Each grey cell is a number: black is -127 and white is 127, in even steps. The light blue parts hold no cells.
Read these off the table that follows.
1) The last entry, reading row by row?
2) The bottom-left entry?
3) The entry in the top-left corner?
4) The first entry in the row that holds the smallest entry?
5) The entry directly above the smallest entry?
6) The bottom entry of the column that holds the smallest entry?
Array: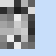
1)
-19
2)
-7
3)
91
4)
-84
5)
-72
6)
107

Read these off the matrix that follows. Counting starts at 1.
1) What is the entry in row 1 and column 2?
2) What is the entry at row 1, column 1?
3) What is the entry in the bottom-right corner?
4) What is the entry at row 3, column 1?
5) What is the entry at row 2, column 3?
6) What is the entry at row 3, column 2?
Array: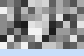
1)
11
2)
-18
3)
42
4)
11
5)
-43
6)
71

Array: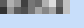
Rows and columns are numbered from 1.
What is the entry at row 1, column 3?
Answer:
21
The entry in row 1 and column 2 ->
48
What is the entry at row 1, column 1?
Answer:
-36
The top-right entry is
64
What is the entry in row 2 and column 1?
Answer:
-78

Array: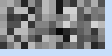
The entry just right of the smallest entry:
-89
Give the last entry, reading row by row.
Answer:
-60
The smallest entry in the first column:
-73
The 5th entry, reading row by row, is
17
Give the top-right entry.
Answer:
-46
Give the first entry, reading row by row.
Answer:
33
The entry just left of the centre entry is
4
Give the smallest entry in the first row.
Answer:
-104
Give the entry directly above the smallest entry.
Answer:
17
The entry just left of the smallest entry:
-60
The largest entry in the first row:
58
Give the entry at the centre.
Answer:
-33
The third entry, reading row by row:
4
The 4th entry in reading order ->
-89
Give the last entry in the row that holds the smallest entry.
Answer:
17
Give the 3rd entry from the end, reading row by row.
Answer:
33
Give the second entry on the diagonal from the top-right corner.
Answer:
-8
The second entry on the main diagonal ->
-46
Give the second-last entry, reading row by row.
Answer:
-89
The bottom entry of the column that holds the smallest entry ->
-60
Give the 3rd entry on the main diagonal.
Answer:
-60
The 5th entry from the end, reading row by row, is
-8
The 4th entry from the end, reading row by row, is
-46
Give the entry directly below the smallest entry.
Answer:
17
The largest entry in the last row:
58

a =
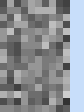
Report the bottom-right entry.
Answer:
-33
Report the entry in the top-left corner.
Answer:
-49
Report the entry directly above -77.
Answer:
78
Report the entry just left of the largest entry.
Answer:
-5
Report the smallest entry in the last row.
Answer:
-49
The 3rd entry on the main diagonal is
62
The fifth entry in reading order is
37
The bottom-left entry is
8
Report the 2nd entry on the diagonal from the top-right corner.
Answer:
-33
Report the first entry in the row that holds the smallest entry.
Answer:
-49
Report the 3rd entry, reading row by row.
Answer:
-49
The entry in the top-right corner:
-62
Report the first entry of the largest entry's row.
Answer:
49
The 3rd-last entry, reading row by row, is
8
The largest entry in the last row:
22
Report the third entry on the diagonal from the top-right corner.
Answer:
8
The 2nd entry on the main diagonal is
8
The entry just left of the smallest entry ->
8

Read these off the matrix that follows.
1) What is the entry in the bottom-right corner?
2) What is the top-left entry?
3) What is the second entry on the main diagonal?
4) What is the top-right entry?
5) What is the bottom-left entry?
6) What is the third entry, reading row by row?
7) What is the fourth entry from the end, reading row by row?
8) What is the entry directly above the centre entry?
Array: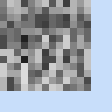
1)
-24
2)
2
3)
39
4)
66
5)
52
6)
52
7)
-24
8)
78

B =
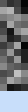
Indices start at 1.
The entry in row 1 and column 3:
-67
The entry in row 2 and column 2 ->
51
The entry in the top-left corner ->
-39
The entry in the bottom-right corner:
-79
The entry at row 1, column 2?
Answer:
-79
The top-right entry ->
-122
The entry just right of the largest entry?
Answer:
9
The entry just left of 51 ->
37
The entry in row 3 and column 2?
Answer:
9

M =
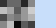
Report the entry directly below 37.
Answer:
8
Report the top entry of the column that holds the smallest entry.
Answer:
-23
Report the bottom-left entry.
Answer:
8
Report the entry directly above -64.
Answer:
50
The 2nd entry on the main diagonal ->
37
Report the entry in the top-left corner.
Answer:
-76

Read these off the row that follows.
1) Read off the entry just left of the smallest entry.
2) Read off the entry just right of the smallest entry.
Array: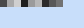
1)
79
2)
27
